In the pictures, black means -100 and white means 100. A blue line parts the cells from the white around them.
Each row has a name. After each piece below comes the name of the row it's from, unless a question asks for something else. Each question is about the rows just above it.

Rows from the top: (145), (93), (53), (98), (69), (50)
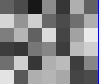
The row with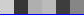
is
(69)
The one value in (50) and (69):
[37]
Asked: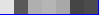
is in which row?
(50)
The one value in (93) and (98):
[62]
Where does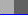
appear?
(145)
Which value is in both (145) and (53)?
[-24]

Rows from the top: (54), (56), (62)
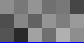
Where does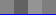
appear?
(56)
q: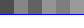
(56)

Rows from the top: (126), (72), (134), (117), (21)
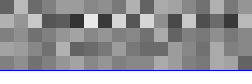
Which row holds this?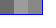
(117)
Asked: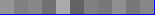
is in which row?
(134)
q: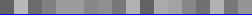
(126)
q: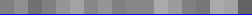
(21)
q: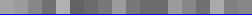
(117)

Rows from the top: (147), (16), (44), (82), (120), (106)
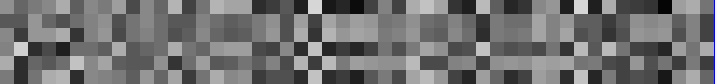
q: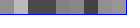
(120)
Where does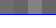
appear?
(16)

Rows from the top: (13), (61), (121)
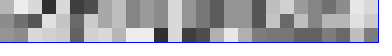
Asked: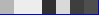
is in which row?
(121)
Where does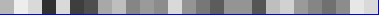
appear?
(13)

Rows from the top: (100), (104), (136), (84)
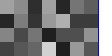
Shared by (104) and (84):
[20]
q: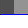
(136)
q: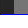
(100)
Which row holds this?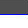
(136)
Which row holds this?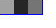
(100)

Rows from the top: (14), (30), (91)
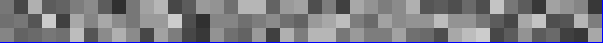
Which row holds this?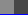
(91)
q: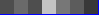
(14)

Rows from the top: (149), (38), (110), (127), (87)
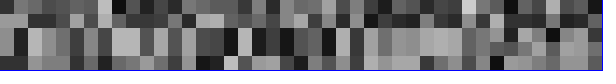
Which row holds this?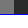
(38)
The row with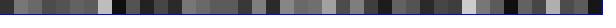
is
(149)
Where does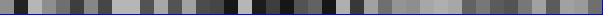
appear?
(127)
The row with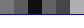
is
(149)

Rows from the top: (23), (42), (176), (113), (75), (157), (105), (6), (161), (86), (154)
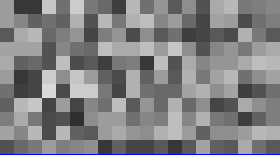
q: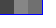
(6)
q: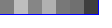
(161)
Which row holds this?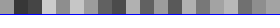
(157)

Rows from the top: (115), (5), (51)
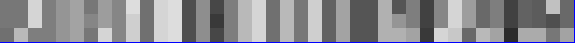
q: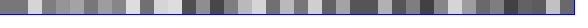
(115)
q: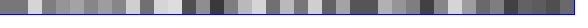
(5)
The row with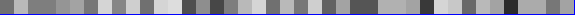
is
(51)

